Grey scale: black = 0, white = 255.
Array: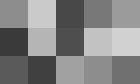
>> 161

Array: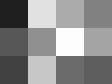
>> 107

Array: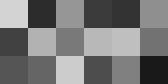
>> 204

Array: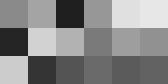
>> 84

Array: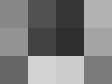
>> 205

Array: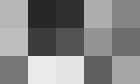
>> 228

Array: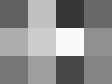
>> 70

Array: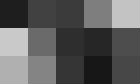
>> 53

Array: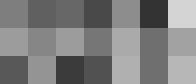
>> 59
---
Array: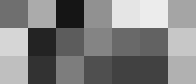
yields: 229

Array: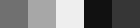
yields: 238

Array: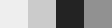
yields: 203

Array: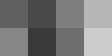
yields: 73

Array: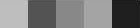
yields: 136

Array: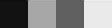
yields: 167

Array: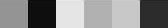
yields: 176

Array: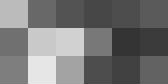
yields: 71
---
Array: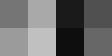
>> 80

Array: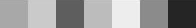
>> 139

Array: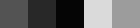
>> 83

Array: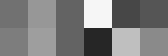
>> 85

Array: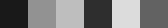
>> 98

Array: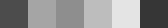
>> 142
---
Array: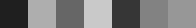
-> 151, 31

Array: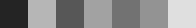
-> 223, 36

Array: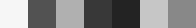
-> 136, 246

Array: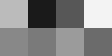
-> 243, 136

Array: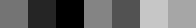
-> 166, 116

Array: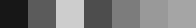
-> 165, 23
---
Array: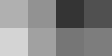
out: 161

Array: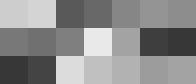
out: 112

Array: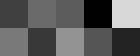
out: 56

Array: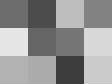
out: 101

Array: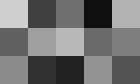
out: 159

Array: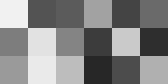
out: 226

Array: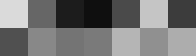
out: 136

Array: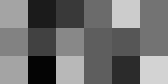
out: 65

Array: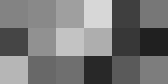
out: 145
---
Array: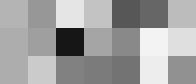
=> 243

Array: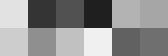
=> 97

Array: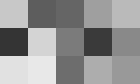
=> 58

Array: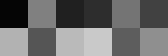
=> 93

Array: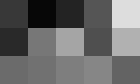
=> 79

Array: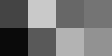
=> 179

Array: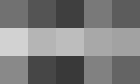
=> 168

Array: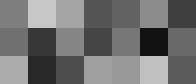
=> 18

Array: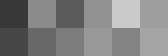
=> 131
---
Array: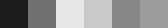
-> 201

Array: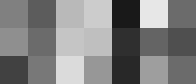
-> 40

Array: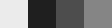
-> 31

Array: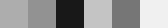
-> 196

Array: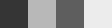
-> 184

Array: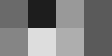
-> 221

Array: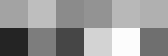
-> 211

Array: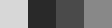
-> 41
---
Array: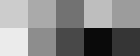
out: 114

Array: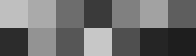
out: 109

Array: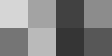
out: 65

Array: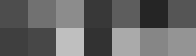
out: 140

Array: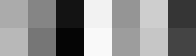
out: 19

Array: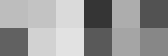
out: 218

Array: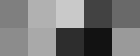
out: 201

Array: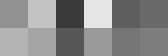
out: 58
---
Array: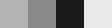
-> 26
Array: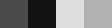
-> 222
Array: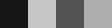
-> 82
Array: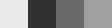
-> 106
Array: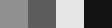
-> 230
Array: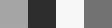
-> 247
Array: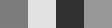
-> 49
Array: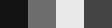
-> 233
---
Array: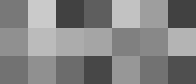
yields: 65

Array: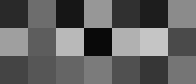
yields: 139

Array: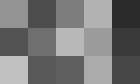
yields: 43

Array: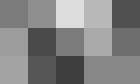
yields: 80

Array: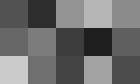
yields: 139

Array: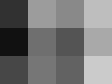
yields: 190

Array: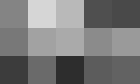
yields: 73
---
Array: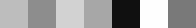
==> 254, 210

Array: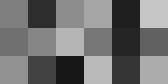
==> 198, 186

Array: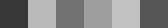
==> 194, 186

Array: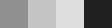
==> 222, 196

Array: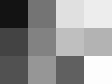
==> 253, 237

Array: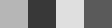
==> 223, 182

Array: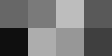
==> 189, 173

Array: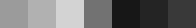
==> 211, 177

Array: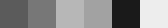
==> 237, 183

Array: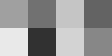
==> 233, 211
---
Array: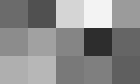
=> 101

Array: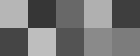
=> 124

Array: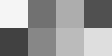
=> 222

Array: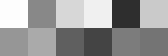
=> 116

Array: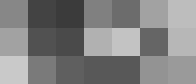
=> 183

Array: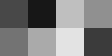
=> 59
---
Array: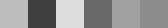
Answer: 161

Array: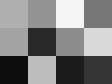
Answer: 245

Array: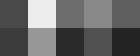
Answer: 136

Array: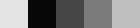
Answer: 122

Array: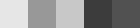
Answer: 60

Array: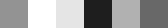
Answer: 177

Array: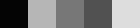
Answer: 81

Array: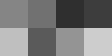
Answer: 47
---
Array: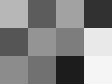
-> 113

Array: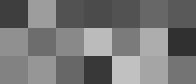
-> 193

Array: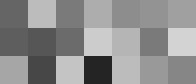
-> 188

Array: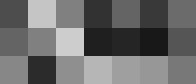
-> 159

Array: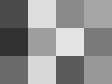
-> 215

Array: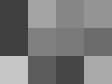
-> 92

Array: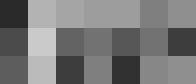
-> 49
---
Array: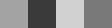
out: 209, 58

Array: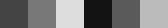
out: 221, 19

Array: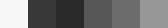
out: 247, 42

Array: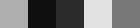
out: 225, 16

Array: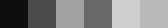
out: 206, 14

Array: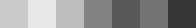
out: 232, 54

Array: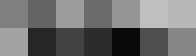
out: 191, 9

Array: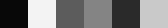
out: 243, 8

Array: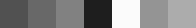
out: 251, 30
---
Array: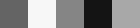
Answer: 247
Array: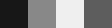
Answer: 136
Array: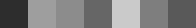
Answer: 158
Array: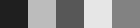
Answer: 188
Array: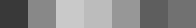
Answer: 136
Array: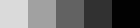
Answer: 161
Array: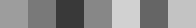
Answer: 121
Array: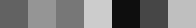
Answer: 149
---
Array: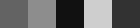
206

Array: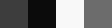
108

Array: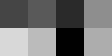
142

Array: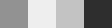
46

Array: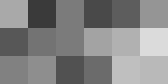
73

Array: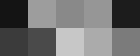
150

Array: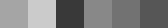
136
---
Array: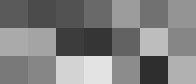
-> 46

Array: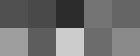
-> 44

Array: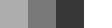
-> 55

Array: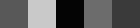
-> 4

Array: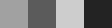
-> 35

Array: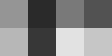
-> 42

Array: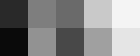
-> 10

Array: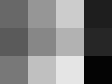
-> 4

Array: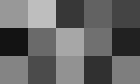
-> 19
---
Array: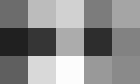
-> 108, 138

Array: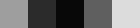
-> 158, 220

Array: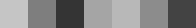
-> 197, 67

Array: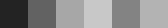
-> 35, 179

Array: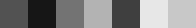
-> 82, 200

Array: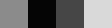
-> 139, 217
